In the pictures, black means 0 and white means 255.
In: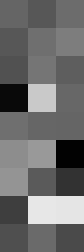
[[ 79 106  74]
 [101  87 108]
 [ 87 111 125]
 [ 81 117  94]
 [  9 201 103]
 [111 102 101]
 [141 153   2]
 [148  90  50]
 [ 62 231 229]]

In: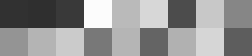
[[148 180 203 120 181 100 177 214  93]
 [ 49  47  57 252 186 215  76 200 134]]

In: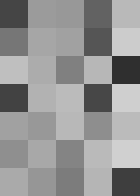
[[170 150 124 181  62]
 [ 69 155 152  98 185]
 [118 166 161  85 204]
 [191 172 128 183  47]
 [ 66 178 187  71 207]
 [161 152 184 142 187]
 [143 168 132 186 208]]

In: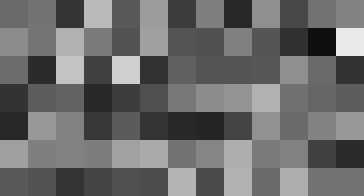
[[ 89  82  53  69  80  76 180  74 178 107 173 114 115]
 [106 115  53 186  89 156  60 127  40 143  72 114 129]
 [140 117 177 123  83 160  84  81 128  85  48  15 233]
 [108  43 195  64 207  50  96  84  85  87 144 106  51]
 [ 51  92  99  40  61  80 120 140 147 177 113 102  93]
 [ 40 151 130  56  91  52  41  37  69 145 107 130 151]
 [159 127 129 125 161 170 114 133 174 122 129  64  43]]

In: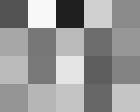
[[149 182 196 103 197]
 [ 83 248  31 208 138]
 [167 119 186 109 150]
 [186 120 228  94 131]]

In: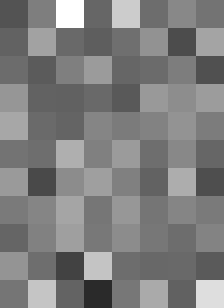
[[117 197  99  42 119 170  97 222]
 [ 83 126 255 102 204 109 136 115]
 [ 98 162 105  94 111 146  76 164]
 [108  91 127 155 102 107 125  80]
 [150  98  97 105  89 153 141 156]
 [167 106 100 133 123 130 147 124]
 [115 110 175 128 155 110 136 102]
 [154  73 140 159 128  98 173  78]
 [122 133 165 118 151 117 133 122]
 [101 129 159 120 140 119 109 131]
 [148 110  66 196 109 104 105  90]]

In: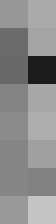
[[152 197]
 [151 170]
 [107 164]
 [104  28]
 [132 167]
 [139 174]
 [133 160]
 [134 129]]

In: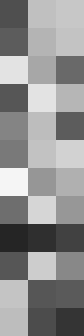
[[189  76  52]
 [ 79 192 199]
 [ 92 180 195]
 [227 167 105]
 [ 86 227 182]
 [132 189  92]
 [121 194 210]
 [245 150 176]
 [110 214 151]
 [ 37  47  65]
 [ 86 205 136]
 [196  86  90]]
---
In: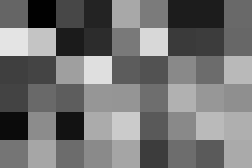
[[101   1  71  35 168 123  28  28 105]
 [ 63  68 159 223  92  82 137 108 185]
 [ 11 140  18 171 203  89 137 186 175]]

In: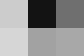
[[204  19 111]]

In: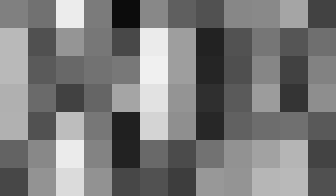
[[128 113 236 123  12 136  95  81 135 137 165  66]
 [185  90 104 114 120 240 158  37  79 134  65 130]
 [177  81 189 119  32 212 143  39  97 109 112  89]
 [ 71 147 219 146  71  81  61 152 148 182 185  80]]

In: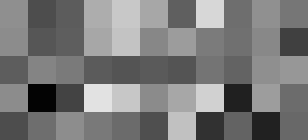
[[143  77  92 173 200 167  95 215 110 144 118]
 [ 93 132 122  91  84  90  84 116  99 143 151]
 [ 77 110 141 121 107  79 193  49  99  33 104]]

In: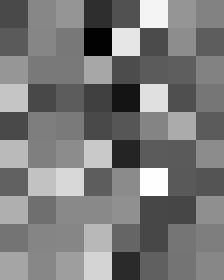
[[ 73 135 149  46  81 244 149 130]
 [150 121 121 167  76  91  94 130]
 [ 73 126 122  73  86 132 171  91]
 [ 97 194 216  93 139 254  89  84]
 [116 133 134 184 101  71 117 126]]

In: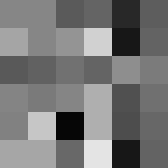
[[134 134  90 100  40  93]
 [ 89  97 113 100 142 123]
 [129 198   6 175  77 103]]
